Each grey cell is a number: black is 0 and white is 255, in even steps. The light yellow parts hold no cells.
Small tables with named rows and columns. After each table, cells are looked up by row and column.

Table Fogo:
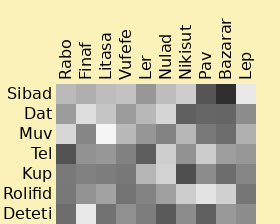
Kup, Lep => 133
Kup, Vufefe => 120
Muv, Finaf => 134
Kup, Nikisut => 79
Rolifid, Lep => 118
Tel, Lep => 151
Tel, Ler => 93
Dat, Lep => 141
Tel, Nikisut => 146

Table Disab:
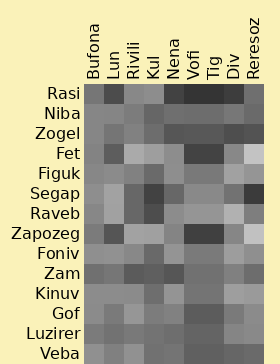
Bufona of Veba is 144
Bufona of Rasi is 118
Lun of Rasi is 76
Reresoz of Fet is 195
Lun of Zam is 118
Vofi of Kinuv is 116
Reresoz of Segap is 59
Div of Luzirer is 133
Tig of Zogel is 88
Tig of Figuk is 121
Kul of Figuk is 106
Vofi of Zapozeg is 64
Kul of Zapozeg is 160
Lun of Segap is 162
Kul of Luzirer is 115

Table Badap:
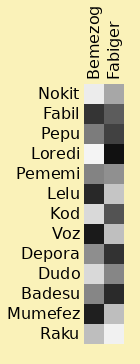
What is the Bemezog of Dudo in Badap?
217
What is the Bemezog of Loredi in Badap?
244
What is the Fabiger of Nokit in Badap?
167
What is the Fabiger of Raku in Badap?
241
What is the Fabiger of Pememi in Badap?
144
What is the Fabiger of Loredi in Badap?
17

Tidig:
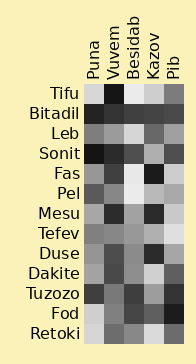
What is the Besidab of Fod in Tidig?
69
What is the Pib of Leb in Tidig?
159
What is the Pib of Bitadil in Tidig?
74
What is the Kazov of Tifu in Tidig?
206
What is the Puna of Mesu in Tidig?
167
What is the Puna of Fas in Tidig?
151
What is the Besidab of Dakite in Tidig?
141
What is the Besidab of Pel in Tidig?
235
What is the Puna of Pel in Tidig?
90
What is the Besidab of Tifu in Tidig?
235
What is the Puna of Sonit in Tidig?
20
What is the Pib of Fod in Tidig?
28

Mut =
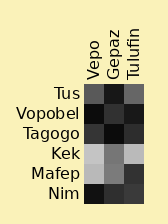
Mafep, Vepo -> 185
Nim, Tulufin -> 58
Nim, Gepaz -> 47
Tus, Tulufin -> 102
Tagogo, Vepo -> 53
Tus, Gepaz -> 23
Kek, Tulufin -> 186
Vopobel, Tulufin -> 24
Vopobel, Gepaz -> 49
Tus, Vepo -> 89
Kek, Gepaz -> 118
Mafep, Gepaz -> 123
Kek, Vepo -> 196
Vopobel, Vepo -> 12
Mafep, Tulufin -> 50
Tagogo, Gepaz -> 11
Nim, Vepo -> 17

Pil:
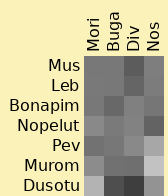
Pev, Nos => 167
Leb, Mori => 121
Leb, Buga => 120
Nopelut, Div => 130
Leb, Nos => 124
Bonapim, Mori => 120
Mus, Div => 92

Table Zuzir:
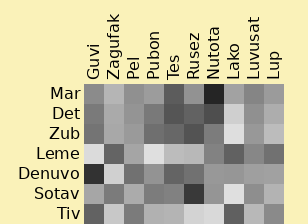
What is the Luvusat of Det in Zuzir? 144
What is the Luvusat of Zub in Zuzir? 152
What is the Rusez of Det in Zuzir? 98
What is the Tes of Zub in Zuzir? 103
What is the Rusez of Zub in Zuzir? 83
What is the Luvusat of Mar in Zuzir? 133
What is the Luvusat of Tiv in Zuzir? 184
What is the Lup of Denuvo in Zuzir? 161
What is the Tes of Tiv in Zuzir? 180

